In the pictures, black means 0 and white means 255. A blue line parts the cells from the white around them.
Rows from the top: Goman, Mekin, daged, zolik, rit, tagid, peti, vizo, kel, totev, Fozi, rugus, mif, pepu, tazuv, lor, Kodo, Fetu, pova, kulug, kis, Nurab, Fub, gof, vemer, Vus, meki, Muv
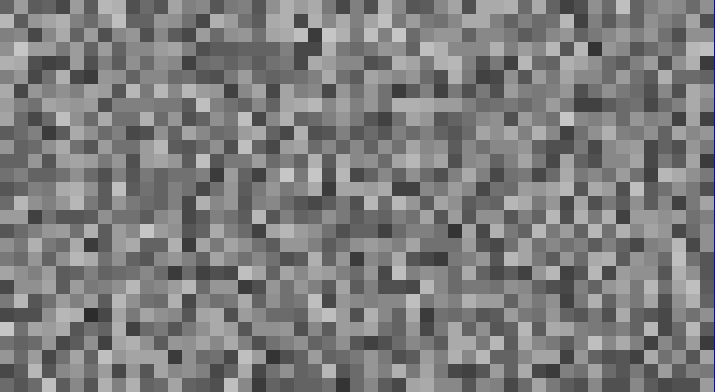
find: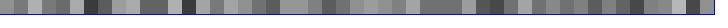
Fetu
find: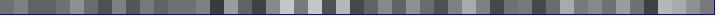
mif
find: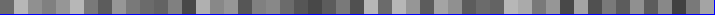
tazuv
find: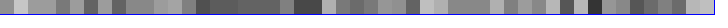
zolik
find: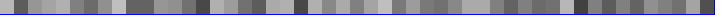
Mekin

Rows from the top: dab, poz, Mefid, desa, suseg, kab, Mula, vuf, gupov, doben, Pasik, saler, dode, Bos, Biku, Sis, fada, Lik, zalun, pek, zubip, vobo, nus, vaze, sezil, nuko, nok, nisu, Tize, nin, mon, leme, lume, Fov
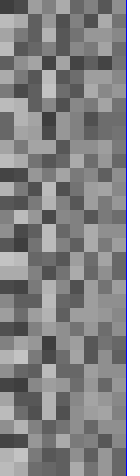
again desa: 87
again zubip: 158
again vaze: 143
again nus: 158
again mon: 143
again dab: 129

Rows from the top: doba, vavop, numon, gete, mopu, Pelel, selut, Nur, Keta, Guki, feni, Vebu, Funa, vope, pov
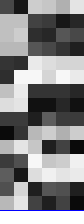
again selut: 52
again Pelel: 247
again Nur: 17
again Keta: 59
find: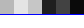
feni

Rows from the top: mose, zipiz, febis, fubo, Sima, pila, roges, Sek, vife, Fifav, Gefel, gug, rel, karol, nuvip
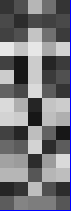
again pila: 204
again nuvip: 125
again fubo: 231
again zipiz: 73
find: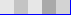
fubo

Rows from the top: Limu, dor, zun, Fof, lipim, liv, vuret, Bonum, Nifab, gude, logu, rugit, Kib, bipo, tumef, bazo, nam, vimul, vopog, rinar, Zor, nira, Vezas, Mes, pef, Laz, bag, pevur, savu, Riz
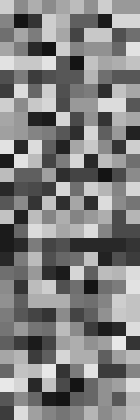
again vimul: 40
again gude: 153
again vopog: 80

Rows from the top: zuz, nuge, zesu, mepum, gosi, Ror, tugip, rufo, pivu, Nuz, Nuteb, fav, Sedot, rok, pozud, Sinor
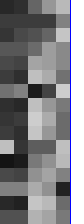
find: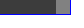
nuge
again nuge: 60

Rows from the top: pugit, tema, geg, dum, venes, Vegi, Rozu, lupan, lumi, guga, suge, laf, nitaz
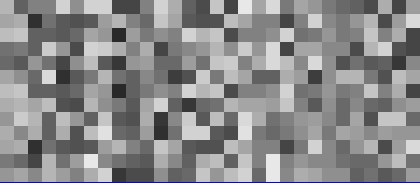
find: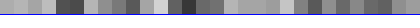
lupan
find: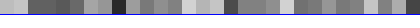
geg
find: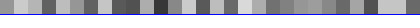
lumi
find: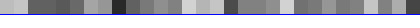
Rozu
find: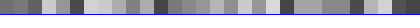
dum
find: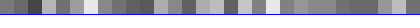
laf

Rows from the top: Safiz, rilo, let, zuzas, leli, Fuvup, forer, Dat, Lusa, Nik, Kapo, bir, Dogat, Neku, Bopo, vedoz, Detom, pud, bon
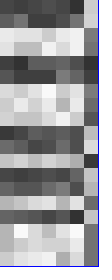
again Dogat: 70
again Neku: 85
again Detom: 249
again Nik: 93
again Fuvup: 63
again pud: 210

